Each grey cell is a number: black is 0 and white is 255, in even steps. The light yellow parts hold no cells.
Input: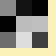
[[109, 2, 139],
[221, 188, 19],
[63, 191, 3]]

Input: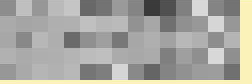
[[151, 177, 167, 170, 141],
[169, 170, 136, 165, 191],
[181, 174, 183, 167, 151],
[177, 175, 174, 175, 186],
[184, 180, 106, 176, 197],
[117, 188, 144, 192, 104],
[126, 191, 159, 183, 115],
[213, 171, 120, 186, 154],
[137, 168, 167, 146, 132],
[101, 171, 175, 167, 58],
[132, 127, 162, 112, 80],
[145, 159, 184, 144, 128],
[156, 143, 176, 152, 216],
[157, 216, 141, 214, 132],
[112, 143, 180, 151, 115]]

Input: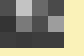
[[61, 52, 79],
[58, 122, 195],
[61, 77, 105],
[61, 157, 74]]

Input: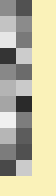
[[73, 124, 182, 240, 165, 180, 136, 52, 230, 195, 139],
[203, 80, 92, 125, 42, 202, 107, 204, 121, 139, 81]]

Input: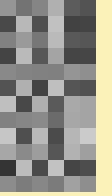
[[140, 52, 167, 198, 129, 191, 83, 137, 68, 129, 73, 149],
[124, 188, 138, 79, 134, 72, 176, 131, 186, 154, 184, 115],
[135, 74, 157, 185, 138, 175, 67, 129, 87, 119, 79, 133],
[123, 194, 86, 75, 107, 90, 191, 128, 164, 186, 193, 176],
[161, 69, 178, 182, 167, 169, 85, 149, 69, 89, 66, 92],
[142, 77, 159, 203, 164, 164, 81, 143, 70, 86, 68, 83]]

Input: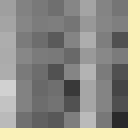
[[186, 195, 209, 173, 171, 173, 164, 159],
[112, 130, 130, 122, 135, 123, 134, 130],
[96, 109, 105, 109, 123, 109, 124, 121],
[88, 115, 111, 81, 121, 90, 126, 111],
[126, 81, 57, 133, 105, 132, 117, 134],
[186, 166, 166, 179, 153, 173, 152, 164],
[120, 132, 132, 123, 136, 126, 134, 132],
[42, 79, 69, 80, 123, 80, 127, 117]]
